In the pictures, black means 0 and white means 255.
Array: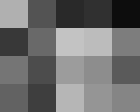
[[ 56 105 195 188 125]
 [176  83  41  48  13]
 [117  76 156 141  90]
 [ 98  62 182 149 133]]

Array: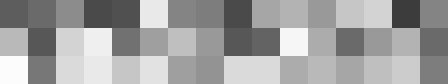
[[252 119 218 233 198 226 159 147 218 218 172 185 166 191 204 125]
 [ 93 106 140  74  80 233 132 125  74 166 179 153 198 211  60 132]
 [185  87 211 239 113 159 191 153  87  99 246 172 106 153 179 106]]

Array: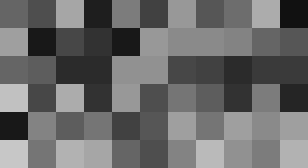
[[ 24 131  93 117  65  86 159 117 159 138 159]
 [199 117 178 166 101  78 131 186 145 124 178]
 [101  93  43  43 145 145  71  65  43  58  58]
 [101  78 166  30 124  65 152  86 109 172  17]
 [193  71 172  50 152  78 117  93  50 124  37]
 [159  24  71  50  24 152 138 138 131 101  86]]

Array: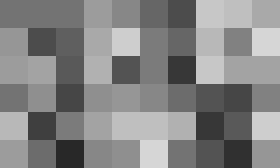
[[156 163  89 177  83 123  55 199 163 163]
 [115 143  70 143 150 135 108  83  70 129]
 [115 115 115 156 135 102  76 199 191 169]
 [156 108  40 135 143 214 115  83  48 150]
 [150  76  95 169 206 123 102 184 129 214]
 [184  63 123 163 191 191 177  55  89 206]]

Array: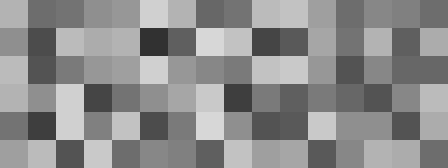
[[159 187  83 201 109 135 128  95 194 159 166  89 135 179 172 109]
 [179 143 208  69 115 143 166 201  62 122  95 122 103  83 135 187]
 [179 109 115 143 151 208 179 103 115 187 194 159 109 135 128 109]
 [187  83 122 151 159 208 151 135 122 194 201 151  83 135 103 103]
 [143  76 187 172 179  49  95 215 194  69  89 166 115 179  95 172]
 [115  62 208 128 194  76 122 215 143  83  89 201 143 143  83 172]]

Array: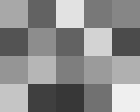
[[149 182 126 155 176]
 [ 83 141  98 211  75]
 [168  98 226 120 134]
 [197  63  55 113 239]]

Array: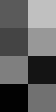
[[ 90 192]
 [ 68 152]
 [  2 113]
 [127  20]]
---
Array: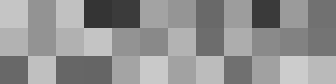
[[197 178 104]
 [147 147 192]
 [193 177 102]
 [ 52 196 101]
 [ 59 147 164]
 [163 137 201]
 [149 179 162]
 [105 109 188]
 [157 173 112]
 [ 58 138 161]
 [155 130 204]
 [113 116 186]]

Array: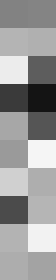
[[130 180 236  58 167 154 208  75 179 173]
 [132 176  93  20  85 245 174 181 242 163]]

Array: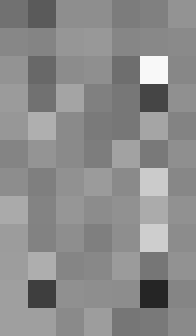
[[113 135 147 155 151 132 141 170 156 157 159 159]
 [ 90 132 104 113 175 148 127 131 130 174  62 159]
 [142 150 140 164 138 138 145 150 142 133 144 138]
 [142 152 143 128 122 125 155 140 127 136 142 157]
 [124 134 110 119 119 162 138 145 142 155 141 118]
 [128 136 248  69 165 121 203 171 206 118  37 121]
 [147 138 135 144 131 143 135 145 140 146 133 138]]

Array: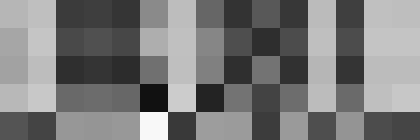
[[182 166 162 184  84]
 [191 197 189 200  68]
 [ 59  73  47 105 151]
 [ 62  80  52 108 149]
 [ 53  71  44 103 152]
 [138 174 112  17 248]
 [189 192 191 204  57]
 [102 134 128  35 157]
 [ 51  78  47 115 155]
 [ 88  46 115  67  60]
 [ 55  76  49 109 154]
 [187 191 182 188  78]
 [ 63  76  52 106 148]
 [192 196 188 191  76]
 [190 196 188 199  69]]

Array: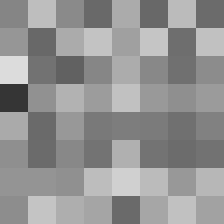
[[133 150 220  53 170 143 148 141]
 [190 104 114 145 106 107 148 196]
 [138 171  97 178 152 136 144 174]
 [105 195 134 156 121 115 189 165]
 [171 160 172 193 125 176 208 106]
 [104 197 136 153 123 115 187 166]
 [187 110 112 143 112 108 152 193]
 [107 193 140 155 129 114 183 162]]

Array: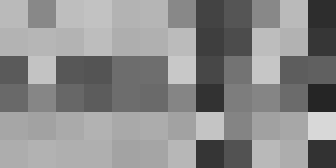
[[186 179  90 105 166 173]
 [136 182 195 134 162 178]
 [190 179  87 103 170 175]
 [194 189  84  92 178 175]
 [179 174 109 109 169 163]
 [181 176 110 106 172 165]
 [136 187 200 133 162 183]
 [ 67  62  71  50 196  53]
 [ 85  76 115 125 132  82]
 [136 189 198 133 161 185]
 [186 178  93 107 167 173]
 [ 45  54  96  37 216  50]]

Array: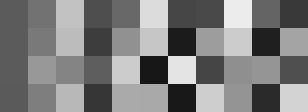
[[ 91  91  91  90]
 [114 121 152 126]
 [194 188 132 184]
 [ 78  61  94  54]
 [104 145 204 170]
 [220 198  23 169]
 [ 70  27 228  24]
 [ 73 157  69 206]
 [236 204 143 148]
 [100  31 149  42]
 [ 57 164  79 211]]

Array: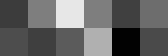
[[ 60  77]
 [126  63]
 [231  91]
 [126 176]
 [ 64   2]
 [109  74]]
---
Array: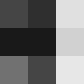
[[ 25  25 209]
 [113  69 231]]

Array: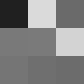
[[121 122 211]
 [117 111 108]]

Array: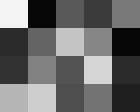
[[ 43 100 196]
 [ 50 129  83]]

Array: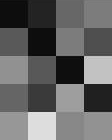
[[ 89  13 124]
 [145  88  14]]

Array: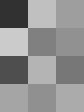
[[203 128 145]
 [ 78 180 119]]

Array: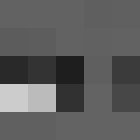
[[92 93 98]
 [41 51 30]]

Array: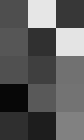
[[ 86  48 228]
 [ 80  63 113]]
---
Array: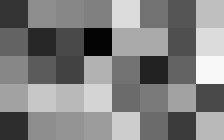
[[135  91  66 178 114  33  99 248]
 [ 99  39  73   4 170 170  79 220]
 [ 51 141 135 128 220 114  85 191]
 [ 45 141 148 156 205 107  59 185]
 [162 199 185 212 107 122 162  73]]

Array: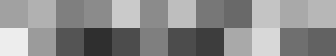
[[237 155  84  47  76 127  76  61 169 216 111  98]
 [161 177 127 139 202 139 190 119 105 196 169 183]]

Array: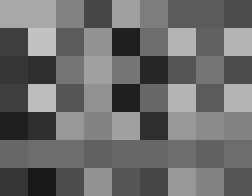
[[ 54  24  77 146  85  70 152 131  85]
 [ 62 188  85 146  31 103 180  91 180]
 [ 62 194  91 146  31 109 180  97 180]
 [103 109 109  97 103 103 109  97 109]
 [ 54  47 117 160 117  39  85 117  77]
 [168 168 131  70 160 125  91  91  77]
 [ 31  47 152 131 160  47 152 139 131]]

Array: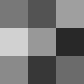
[[209 152  40]
 [138  55 107]
 [120  83 159]]

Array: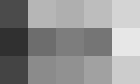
[[ 48 109 125 117 231]
 [ 68 139 145 161 204]
 [ 75 182 175 189 212]]

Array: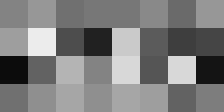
[[158 236  77  33 202  91  62  69]
 [131 151 112 119 119 137 106 151]
 [112 143 166 143 166 158  98 125]
 [ 12  98 180 131 216  85 216  20]]
